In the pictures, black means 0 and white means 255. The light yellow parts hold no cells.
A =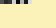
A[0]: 83
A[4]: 10
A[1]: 41

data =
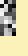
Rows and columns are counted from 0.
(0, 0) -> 240
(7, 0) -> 75
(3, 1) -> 76
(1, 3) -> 8
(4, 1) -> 205
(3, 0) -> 242
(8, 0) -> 59
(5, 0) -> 174
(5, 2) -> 208
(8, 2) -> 189
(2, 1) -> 207

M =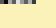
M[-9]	88
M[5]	154
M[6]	96

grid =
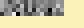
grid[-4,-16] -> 174
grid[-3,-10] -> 66
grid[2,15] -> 173
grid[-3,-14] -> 136
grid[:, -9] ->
[162, 160, 175, 69]
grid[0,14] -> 155
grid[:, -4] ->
[119, 116, 3, 45]
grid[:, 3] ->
[130, 117, 67, 237]
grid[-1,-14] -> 146
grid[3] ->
[50, 139, 146, 237, 1, 154, 93, 69, 117, 130, 206, 77, 45, 134, 97, 105]
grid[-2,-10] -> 50
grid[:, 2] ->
[73, 136, 150, 146]
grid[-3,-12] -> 71
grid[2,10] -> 118
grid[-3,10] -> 156
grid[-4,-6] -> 125

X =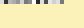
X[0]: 220
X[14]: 223
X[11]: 78
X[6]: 121
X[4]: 151

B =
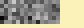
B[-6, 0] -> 148
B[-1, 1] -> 142
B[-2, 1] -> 54
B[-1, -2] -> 141
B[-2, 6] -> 128
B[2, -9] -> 121
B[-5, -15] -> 77
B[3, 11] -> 155
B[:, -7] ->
[90, 164, 121, 123, 159, 126]
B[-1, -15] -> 56
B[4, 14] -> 134
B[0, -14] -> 70
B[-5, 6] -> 157
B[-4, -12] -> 192
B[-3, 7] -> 138
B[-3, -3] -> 110
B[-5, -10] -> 114
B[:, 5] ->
[162, 114, 142, 142, 82, 73]
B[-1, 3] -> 94
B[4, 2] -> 175
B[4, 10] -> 148
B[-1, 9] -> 40
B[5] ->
[56, 142, 146, 94, 181, 73, 144, 92, 126, 40, 141, 121, 140, 141, 156]
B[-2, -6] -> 184
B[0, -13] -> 149

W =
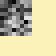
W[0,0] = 124
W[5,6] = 4
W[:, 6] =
[161, 173, 58, 165, 227, 4, 154, 104, 169]
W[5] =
[72, 154, 216, 183, 147, 158, 4, 138]
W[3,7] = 146
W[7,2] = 135
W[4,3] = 200
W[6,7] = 207
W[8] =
[43, 88, 149, 211, 150, 74, 169, 202]
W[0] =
[124, 90, 33, 8, 106, 175, 161, 151]
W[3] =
[107, 102, 63, 120, 130, 75, 165, 146]
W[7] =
[172, 149, 135, 15, 99, 169, 104, 95]
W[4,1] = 58
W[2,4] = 32
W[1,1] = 83
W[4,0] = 17
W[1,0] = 97
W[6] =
[61, 114, 139, 211, 185, 57, 154, 207]

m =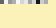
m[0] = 101
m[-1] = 173
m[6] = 232

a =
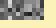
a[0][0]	85
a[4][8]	133
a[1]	[103, 108, 195, 105, 77, 95, 161, 170, 129, 163, 60]
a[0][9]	153
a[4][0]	93
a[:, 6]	[136, 161, 160, 47, 150]
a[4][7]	156
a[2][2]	47
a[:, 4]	[109, 77, 49, 188, 92]
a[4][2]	208
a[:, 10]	[65, 60, 114, 146, 62]
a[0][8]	137
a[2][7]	175
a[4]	[93, 106, 208, 100, 92, 92, 150, 156, 133, 159, 62]

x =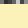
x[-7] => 117
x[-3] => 199
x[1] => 48
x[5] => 70

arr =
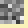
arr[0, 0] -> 173
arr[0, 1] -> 129
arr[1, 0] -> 74
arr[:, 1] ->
[129, 80, 112, 106, 68, 161]
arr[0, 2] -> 125
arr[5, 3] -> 210
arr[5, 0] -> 185
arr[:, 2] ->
[125, 216, 92, 172, 137, 168]
